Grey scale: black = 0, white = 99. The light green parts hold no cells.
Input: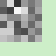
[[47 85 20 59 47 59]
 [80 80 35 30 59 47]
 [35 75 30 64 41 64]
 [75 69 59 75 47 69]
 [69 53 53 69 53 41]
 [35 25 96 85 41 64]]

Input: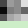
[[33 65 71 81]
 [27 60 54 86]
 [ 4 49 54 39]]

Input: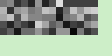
[[64 75 31 70 52 52 47 47  9 47 52 70 31 42]
 [47 52 19 31 14 58 14 31 86 25 25 25 25 25]
 [25 37  9 42 42 58 37 19 58 58  3 47 19 31]
 [70 19 58 64 47 52 75 70 14 42 75 58 75 80]
 [31 14 37 25 14 80 64 37 47  9 25 19 52 64]]

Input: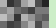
[[52 63 42 36 25 47 47]
 [74 57 20 69 57 42 36]
 [42 25 30 52 69 30 52]
 [69 20 30 63 74 30 14]]

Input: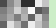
[[39 87 70 44 92 76 60]
 [54 65 49 70 39 81 54]
 [49 60 81 65 97 34 44]
 [29 54 70 18 18 92 76]]

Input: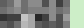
[[43 49 54 43 49 49 49 54 43 49]
 [37 43 60 43 54 54 31 54 25 43]
 [37 31 43 71 65 37 31 37 31 49]
 [20 25 25 76 65 15 25 54 31 60]]

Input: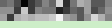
[[56 56 23 78 23 51 46 46 12 23 40 34 62 29 40 56]
 [40 46 29  2 23 34 51 40 83 17 46 68 62 34 34 51]
 [62 23 68 73 68 73 73 78 95 62 56 34 56 83 68 51]]
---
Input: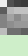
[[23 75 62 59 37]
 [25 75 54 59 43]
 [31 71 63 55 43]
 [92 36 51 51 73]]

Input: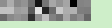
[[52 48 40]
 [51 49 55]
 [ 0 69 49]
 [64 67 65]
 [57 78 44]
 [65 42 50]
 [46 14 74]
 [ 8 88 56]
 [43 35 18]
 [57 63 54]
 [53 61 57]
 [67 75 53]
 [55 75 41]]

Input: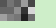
[[27 83 42]
 [60 20 13]
 [37 55 46]
 [45 40 50]
 [33 40 62]]

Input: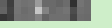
[[42 42 41]
 [45 43 42]
 [19 30 27]
 [42 45 43]
 [39 43 43]
 [41 41 43]
 [41 51 39]
 [60 77 51]
 [45 44 44]
 [44 42 43]
 [46 45 44]
 [24 26 25]
 [37 39 21]]

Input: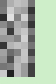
[[45 21 34 21 47 34 45 27 47 25 25]
 [72 62 81 62 77 81 72 77 76 61 60]
 [75 66 51 67 70 52 75 51 70 73 73]
 [68 80 87 41 22 60 70 42 31 49 13]
 [46 48 18 54 68 59 21 63 58 46 78]]

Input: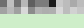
[[73 77]
 [66 81]
 [73 73]
 [78 84]
 [11 68]
 [48 67]
 [48 69]
 [37 54]
 [71 84]
 [44 62]
 [74 72]
 [43 63]]

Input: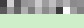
[[56 50]
 [54 62]
 [69 98]
 [58 22]
 [74 64]
 [61 54]
 [79 72]
 [60 48]
 [58 68]
 [34 39]
 [81 60]
 [24 35]]

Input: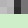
[[45 45]
 [20 17]
 [72 69]
 [70 74]]
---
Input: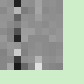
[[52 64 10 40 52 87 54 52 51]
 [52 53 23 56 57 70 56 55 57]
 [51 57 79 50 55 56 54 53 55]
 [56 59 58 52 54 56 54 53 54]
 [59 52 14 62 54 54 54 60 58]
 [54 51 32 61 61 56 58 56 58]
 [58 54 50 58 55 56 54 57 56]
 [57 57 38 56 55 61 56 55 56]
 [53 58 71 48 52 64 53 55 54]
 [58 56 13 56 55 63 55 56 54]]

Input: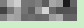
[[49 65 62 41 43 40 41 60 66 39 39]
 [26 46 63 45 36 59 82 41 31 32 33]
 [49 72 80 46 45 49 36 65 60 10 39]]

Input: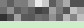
[[19 31 62 35 34 43 40 56 40 71 52 74]
 [42 56 36 43 36 25 30 62 47 33 75 64]
 [48 37 49 48 63 91 78 36 51 66 32 32]]

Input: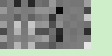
[[40 47 70 50 72 42 42 34 45 47 48 49 89]
 [62 47 51 48 53 57 62 40 12 48 46 49 49]
 [29 47 69 47 70 32 31 43 16 47 44 47 17]
 [61 46 76 45 77 57 59 31 55 45 48 46 44]
 [47 47 37 49 38 46 49 20 51 48 46 48 77]
 [59 47 51 48 49 57 57 54  3 47 49 48 27]
 [42 48 15 46 15 44 41 59 44 47 46 46 61]]

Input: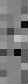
[[57 52 51 37]
 [38 51 52 37]
 [50 51 51 62]
 [54 50 51 36]
 [26 42  4 36]
 [59 51 54 46]
 [54 51 75 65]
 [46 26 45 49]
 [56 48 54  6]
 [48 47 52 58]
 [59 52 51 38]
 [55 50 51 45]]

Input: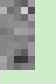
[[61 50 43 49 50]
 [65 51 21 23 44]
 [52 55 45 37 60]
 [52 54 54 51 59]
 [52 52 49 51 45]
 [46 51 63 61 58]
 [52 55 55 56 49]
 [54 55 49 42 63]
 [70 43 49 80 30]
 [55 55 44 38 60]]

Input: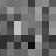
[[36 46 39 41 53 51 27 44]
 [18 43 19 45  6 56 37 30]
 [19 21 34 19 19 68 27 19]
 [41 31 76 50 34 48 29 60]
 [44 25 75 51 47 45 24 55]
 [29 43 29 46 47 59 38 48]
 [42 60 47 52 44 62 28 55]
 [48 43 45 47 23 52 54 36]]

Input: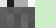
[[35 37 33 41 32]
 [37 40 32 39 34]
 [37 34 37 34 33]
 [88 12 67 67 96]]

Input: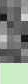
[[41 37 28 41]
 [30 32 33 56]
 [59 44 46 37]
 [77 47 53 10]
 [57 42 38 34]
 [55 29 39 35]
 [11 45 37 80]
 [33 42 36 63]
 [40 51 45 58]]
